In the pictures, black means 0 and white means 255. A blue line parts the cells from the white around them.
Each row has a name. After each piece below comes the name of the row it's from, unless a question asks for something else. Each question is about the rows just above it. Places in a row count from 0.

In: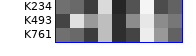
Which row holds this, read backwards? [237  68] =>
K761
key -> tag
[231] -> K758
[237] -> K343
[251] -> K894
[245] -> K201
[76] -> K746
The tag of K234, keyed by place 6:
K201
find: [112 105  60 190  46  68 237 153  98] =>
K761
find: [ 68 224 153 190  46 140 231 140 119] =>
K493
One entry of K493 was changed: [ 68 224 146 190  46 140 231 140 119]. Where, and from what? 2, [153]

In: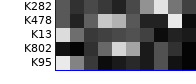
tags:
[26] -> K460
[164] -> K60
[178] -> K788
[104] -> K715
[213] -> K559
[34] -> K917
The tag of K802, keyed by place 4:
K559
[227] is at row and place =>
K282, 7
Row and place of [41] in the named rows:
K95, 5
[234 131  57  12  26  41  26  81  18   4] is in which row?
K95

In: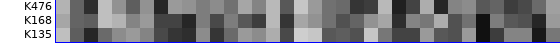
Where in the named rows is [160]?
K476, 35
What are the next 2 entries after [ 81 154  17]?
[ 61 132]
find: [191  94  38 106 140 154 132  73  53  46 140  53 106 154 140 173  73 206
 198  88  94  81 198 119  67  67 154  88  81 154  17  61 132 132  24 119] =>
K135
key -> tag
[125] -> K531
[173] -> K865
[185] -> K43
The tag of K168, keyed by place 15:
K43

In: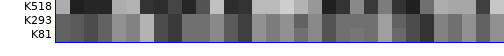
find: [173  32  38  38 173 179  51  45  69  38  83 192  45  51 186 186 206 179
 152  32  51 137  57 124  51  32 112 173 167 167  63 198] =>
K518
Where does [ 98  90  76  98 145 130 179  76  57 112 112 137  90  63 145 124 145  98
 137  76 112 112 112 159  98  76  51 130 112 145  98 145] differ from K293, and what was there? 19, [83]
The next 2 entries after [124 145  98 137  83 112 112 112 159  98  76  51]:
[130 112]
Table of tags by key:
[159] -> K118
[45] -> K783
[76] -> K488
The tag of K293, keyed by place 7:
K488
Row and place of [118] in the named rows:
K81, 21
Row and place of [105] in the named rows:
K81, 24

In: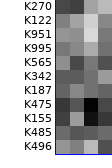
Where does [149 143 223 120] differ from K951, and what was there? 2, [216]
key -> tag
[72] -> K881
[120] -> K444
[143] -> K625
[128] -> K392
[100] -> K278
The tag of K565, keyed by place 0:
K625
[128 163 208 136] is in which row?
K122
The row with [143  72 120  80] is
K565

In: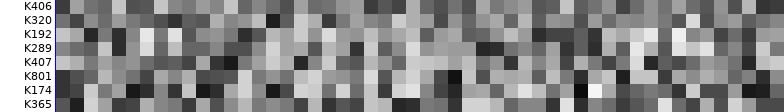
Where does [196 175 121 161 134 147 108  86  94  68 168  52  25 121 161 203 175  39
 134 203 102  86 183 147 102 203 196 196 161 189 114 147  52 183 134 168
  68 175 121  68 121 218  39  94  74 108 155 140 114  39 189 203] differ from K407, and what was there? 27, [189]
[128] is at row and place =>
K801, 49
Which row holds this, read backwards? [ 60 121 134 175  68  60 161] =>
K365
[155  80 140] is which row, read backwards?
K320
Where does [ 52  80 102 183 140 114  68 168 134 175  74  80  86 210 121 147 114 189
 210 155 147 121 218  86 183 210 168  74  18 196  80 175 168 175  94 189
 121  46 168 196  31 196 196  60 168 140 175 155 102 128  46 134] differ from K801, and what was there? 51, [140]

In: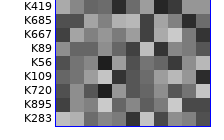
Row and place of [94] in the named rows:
K895, 6
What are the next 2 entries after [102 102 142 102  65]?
[190  52]
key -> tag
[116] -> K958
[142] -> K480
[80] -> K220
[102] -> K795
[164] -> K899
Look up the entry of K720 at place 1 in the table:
K480
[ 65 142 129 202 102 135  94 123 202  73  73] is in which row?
K895
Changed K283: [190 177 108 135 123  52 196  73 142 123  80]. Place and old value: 9, [129]
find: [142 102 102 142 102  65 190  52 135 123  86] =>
K89
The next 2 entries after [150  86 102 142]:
[ 86 116]

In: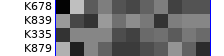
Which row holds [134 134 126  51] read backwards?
K839
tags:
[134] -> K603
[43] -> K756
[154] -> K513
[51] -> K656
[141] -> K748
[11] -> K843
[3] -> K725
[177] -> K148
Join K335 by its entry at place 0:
K656
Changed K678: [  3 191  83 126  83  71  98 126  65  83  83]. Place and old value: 2, [91]
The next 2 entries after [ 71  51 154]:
[112 141]
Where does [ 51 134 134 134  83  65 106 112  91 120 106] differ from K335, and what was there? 4, [77]
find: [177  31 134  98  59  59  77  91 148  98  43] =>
K879

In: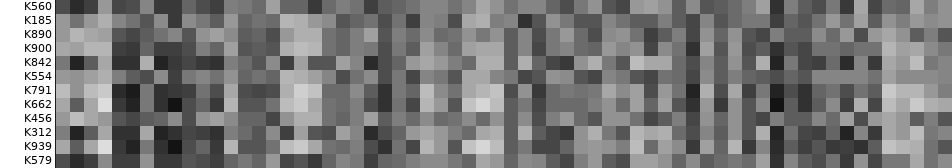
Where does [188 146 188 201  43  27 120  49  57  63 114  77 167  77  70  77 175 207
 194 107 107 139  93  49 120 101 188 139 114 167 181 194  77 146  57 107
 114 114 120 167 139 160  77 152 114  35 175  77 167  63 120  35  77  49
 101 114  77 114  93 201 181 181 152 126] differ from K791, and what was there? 36, [120]
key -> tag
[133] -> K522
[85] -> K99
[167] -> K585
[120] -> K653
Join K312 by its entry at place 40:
K99
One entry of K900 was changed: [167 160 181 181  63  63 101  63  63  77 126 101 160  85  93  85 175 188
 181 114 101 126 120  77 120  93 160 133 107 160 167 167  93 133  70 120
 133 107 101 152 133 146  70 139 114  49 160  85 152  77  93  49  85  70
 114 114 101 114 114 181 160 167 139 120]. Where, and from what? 5, [57]

